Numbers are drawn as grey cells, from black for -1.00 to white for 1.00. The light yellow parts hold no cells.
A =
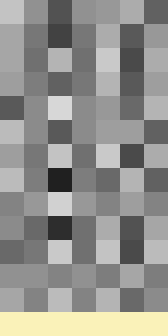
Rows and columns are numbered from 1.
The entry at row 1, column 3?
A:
-0.36
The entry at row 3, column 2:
-0.12
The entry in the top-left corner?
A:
0.53
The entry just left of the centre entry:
0.53
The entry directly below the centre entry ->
-0.02
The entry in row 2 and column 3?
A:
-0.48
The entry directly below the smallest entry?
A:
0.64
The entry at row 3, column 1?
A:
0.30
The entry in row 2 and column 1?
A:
0.30
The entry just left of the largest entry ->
0.09
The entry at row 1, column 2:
0.14
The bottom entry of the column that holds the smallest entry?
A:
0.47
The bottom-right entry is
0.09
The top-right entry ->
-0.24
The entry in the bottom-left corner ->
0.30
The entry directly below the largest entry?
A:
-0.30
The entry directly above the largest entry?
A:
-0.24
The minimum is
-0.75
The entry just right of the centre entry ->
0.58

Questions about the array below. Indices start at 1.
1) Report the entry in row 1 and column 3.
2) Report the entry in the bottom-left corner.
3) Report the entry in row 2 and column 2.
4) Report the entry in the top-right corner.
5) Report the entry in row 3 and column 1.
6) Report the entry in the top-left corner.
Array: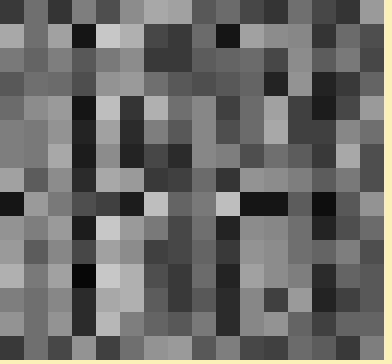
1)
-0.60
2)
-0.55
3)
-0.12
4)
0.20
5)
-0.06
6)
-0.55
